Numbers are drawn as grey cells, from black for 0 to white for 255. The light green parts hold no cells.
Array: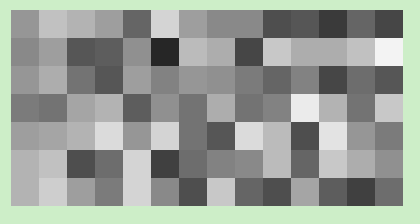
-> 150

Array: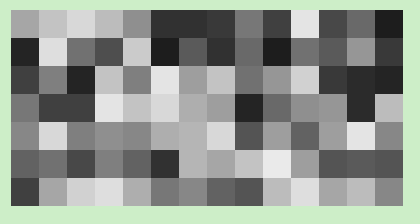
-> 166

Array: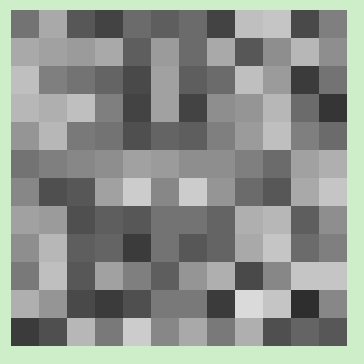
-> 115

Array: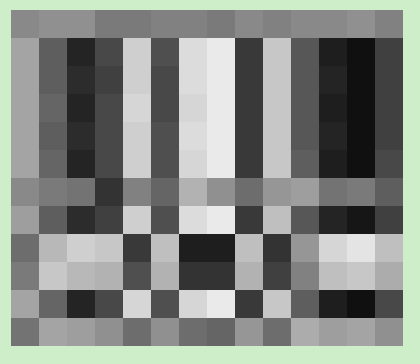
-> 137

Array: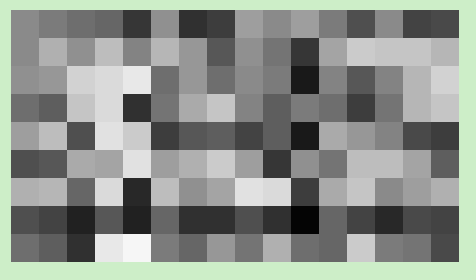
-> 138

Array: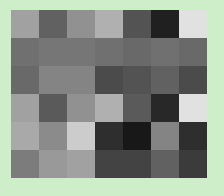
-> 161
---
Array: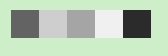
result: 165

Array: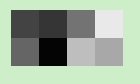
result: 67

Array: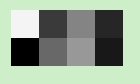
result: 38

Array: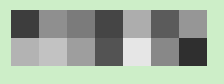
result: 69

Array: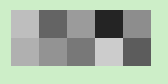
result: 100

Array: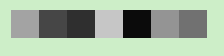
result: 70
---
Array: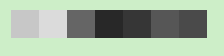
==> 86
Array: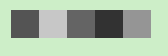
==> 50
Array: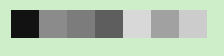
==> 161
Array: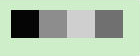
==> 207
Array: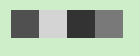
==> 51
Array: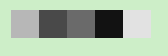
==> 18
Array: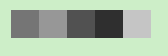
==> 47
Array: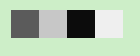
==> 12
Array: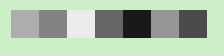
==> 150
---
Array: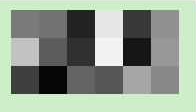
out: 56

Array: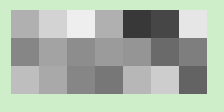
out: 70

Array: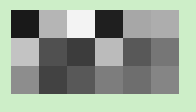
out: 167

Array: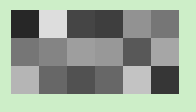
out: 146

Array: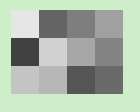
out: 126

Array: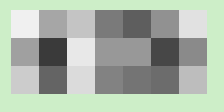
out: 145

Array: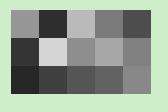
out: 122
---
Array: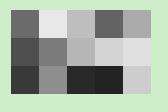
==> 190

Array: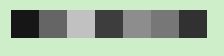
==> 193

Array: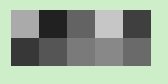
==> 99

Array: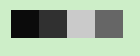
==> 202

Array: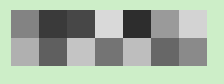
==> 71

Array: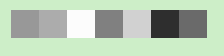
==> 252
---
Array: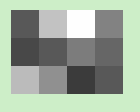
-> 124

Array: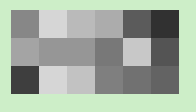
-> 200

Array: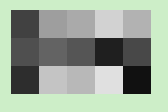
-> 31

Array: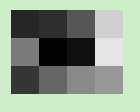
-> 16

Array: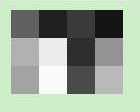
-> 46

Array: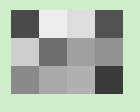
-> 160

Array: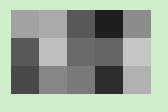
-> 100

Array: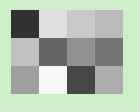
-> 145

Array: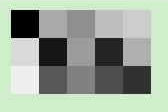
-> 36

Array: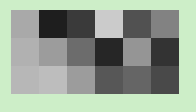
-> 149
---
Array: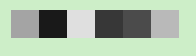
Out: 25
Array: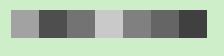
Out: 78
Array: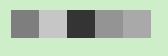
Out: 198
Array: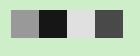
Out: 22
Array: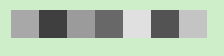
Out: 63
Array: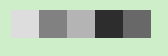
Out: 129
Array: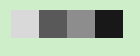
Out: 89
